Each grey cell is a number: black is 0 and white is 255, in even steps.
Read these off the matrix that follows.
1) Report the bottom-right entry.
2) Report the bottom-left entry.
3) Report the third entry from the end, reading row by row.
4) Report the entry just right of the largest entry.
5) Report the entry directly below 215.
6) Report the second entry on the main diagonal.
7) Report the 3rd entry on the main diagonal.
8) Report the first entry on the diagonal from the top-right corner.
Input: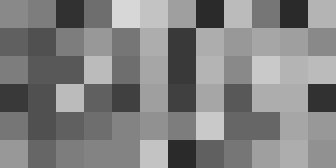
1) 145
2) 152
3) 159
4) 195
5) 118
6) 80
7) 88
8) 180
